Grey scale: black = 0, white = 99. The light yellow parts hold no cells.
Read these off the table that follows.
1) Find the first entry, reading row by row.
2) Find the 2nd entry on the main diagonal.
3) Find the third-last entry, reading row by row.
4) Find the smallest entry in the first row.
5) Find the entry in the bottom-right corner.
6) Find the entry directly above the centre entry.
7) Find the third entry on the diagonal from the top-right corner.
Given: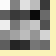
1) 97
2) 22
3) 18
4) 22
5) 41
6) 26
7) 68

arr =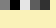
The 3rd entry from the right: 89
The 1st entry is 49
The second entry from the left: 0

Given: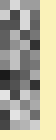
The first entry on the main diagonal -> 56
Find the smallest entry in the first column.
10
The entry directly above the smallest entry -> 51
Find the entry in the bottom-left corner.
27
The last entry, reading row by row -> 80
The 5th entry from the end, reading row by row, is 42
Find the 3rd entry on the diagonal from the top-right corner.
32
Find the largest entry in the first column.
88
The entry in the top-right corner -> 61
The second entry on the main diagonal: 27
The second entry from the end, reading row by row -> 70

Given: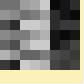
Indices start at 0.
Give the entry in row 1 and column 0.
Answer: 57
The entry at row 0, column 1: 44
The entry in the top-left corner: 44
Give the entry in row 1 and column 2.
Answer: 44
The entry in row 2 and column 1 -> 17
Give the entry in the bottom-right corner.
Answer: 26
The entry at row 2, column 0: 30
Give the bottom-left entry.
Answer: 22

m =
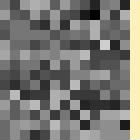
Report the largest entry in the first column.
64
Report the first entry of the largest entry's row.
60
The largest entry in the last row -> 68
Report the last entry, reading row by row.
55
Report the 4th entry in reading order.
68
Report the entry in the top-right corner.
14
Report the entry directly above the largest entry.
36
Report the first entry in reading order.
46
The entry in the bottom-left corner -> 41
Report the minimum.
1
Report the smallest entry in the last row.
18
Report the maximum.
80
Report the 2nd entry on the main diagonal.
36
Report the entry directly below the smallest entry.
68
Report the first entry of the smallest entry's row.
60
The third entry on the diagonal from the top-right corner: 41
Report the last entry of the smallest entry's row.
68
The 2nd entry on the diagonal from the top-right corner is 22
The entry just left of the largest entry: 18
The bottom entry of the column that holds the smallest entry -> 64
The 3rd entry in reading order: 60
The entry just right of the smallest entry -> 55
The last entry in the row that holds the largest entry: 55
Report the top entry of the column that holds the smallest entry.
14
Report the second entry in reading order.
27
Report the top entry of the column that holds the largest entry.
46
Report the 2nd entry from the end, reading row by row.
55
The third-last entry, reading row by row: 55

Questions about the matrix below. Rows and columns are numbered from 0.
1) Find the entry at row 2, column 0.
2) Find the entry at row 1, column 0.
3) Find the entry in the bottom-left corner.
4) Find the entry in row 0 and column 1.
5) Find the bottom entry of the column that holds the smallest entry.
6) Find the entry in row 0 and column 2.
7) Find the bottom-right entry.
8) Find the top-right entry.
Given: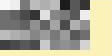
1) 43
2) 43
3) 25
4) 92
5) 56
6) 47
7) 82
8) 20
